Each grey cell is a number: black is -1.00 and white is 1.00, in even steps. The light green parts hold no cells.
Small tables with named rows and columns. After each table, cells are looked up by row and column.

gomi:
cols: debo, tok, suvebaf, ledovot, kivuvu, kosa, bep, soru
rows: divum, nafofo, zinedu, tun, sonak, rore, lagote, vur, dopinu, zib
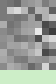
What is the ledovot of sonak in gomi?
0.27
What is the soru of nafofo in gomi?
-0.25
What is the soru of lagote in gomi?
0.29
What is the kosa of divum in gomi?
0.28
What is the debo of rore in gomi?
0.13
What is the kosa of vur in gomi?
0.55
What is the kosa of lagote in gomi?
0.42
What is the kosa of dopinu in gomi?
0.15
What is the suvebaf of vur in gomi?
0.17
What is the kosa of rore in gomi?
-0.39
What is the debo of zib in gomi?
0.08
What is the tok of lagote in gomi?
0.28
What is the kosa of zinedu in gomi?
-0.26
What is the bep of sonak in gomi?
-0.28
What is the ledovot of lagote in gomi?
0.39
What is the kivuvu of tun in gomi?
0.25

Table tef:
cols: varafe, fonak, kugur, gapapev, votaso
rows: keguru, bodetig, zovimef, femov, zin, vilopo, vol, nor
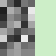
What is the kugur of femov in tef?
0.40
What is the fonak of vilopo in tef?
-0.52
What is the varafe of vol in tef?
-0.46
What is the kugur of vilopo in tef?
-0.65
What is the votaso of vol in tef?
-0.06
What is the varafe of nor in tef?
-0.20

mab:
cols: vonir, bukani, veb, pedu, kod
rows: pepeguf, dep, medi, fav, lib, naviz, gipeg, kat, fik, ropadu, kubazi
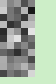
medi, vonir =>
-0.56
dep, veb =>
-0.30
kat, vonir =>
-0.19
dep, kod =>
-0.81
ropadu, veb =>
0.16
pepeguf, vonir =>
0.48
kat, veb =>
-0.63
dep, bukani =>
-0.08
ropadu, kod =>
0.07
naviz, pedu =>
-0.30
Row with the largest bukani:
naviz

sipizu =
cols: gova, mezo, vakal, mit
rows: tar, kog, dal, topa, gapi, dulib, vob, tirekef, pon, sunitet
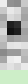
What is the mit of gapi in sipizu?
0.26
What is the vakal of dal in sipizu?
0.63
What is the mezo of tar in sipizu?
0.14
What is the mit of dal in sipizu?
0.28
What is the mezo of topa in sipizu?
-0.76
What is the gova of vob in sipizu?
0.43
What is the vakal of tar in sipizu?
0.10
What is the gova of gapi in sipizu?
0.68
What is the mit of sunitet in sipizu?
0.83
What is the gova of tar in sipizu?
0.86
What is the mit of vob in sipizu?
0.76
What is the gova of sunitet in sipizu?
0.67
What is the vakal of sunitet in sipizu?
0.68
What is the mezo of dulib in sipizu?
0.20
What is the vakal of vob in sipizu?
0.80
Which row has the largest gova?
tar

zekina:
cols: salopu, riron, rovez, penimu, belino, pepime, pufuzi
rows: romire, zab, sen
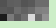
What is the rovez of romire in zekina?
-0.25
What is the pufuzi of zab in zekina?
0.03
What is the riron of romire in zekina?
-0.26
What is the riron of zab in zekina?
-0.33
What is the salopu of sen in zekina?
-0.78
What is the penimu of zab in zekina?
-0.23
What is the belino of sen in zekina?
0.71
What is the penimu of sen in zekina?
-0.12
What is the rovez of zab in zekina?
-0.15
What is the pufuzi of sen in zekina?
0.14
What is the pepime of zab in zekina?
0.00
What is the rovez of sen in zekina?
-0.29
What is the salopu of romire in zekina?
-0.36
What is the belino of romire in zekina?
-0.30

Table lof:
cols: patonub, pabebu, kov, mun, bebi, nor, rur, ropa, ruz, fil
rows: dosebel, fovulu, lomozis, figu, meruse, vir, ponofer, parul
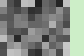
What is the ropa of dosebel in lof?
-0.32
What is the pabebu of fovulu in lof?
-0.30
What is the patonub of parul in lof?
-0.36
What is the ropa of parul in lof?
0.17
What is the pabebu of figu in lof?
-0.29
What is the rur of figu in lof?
-0.14
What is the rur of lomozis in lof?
-0.06
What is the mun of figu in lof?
0.01
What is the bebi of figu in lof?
-0.20
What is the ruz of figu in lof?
-0.12
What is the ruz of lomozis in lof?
0.01

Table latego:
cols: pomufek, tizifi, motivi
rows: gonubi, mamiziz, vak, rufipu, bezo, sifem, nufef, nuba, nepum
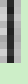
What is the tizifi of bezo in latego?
-0.73
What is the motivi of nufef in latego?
0.44
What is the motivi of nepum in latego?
0.45
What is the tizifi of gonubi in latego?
-0.69
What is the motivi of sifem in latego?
0.36
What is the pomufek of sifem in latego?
0.32
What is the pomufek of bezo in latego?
0.64
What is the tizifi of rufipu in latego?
-0.67
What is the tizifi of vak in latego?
-0.53
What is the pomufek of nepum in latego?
0.45
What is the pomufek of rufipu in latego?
0.44
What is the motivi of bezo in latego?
0.40

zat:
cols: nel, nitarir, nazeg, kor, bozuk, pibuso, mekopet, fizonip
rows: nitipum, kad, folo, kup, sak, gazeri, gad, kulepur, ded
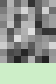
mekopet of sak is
-0.60
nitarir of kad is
0.32
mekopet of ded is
-0.74
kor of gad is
0.13
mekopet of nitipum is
0.08
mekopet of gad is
0.24
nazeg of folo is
-0.44
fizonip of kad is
-0.12
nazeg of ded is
-0.73
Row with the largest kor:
kad

